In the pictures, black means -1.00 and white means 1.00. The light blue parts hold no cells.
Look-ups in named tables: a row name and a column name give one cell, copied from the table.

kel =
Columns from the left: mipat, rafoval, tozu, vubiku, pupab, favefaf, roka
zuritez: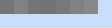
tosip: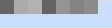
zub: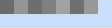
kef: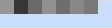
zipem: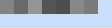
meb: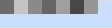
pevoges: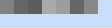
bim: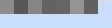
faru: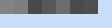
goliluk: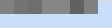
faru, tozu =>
-0.43
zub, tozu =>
-0.14
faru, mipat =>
0.03
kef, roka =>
-0.05
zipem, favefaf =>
0.07
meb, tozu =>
0.08
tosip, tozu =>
0.40
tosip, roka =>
0.09
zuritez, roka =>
0.07
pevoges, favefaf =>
-0.20
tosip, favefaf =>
0.03
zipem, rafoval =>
-0.18
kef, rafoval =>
-0.58
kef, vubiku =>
0.13
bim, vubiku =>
-0.23
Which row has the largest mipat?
kef

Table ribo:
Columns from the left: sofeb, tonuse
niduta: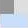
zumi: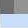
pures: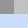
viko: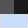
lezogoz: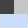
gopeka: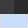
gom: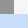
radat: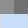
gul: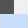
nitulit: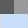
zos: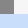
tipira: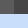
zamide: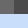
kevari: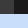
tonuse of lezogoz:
0.55
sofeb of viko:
-0.34
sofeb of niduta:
0.17
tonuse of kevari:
-0.80
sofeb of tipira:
-0.29
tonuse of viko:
-0.80
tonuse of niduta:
0.74
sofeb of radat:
0.11
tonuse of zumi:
0.16
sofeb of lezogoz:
-0.48
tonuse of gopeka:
-0.66
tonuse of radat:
-0.11
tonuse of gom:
0.93
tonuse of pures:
0.51
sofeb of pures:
0.17
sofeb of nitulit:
-0.29
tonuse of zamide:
-0.41

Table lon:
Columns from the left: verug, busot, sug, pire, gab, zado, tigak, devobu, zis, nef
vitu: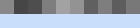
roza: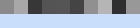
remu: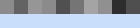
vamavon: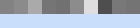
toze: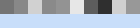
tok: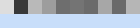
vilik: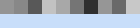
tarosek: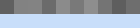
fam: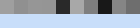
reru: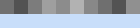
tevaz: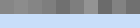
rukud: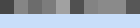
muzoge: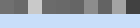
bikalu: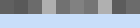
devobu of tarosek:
-0.09
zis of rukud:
0.08
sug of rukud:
-0.15
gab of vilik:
0.32
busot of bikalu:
-0.30
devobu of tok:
0.31

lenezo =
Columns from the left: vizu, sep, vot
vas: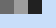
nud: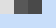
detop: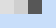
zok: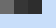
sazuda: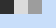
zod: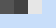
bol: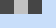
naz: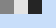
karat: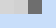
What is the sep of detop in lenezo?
0.62
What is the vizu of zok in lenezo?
-0.16
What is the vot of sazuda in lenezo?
0.23
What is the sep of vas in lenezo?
0.23
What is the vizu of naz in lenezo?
0.03
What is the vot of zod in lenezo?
0.80
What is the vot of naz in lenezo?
-0.71
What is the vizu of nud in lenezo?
0.75
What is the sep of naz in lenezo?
0.78
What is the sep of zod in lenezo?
-0.48
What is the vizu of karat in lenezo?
0.67
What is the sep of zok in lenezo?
-0.58
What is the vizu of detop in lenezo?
0.74
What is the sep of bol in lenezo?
0.51
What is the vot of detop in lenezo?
-0.32
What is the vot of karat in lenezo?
-0.14
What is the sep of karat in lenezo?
0.64

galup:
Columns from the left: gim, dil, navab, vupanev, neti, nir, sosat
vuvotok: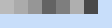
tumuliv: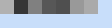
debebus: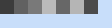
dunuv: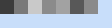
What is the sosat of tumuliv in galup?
0.33
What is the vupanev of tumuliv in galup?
-0.32
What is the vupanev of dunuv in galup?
0.09
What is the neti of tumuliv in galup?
-0.38
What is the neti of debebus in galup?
-0.19
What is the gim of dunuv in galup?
-0.53
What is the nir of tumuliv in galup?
0.20
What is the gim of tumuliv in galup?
0.39

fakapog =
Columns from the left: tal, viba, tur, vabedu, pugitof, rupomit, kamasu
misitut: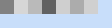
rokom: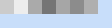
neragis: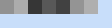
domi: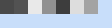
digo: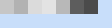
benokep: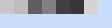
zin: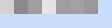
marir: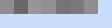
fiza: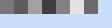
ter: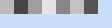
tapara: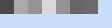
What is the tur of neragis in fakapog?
-0.58
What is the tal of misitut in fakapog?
0.01
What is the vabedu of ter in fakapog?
0.78
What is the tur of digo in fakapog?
0.72
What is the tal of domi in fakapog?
-0.43
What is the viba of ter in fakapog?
-0.46
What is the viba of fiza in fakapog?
-0.27
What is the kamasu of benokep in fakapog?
0.66

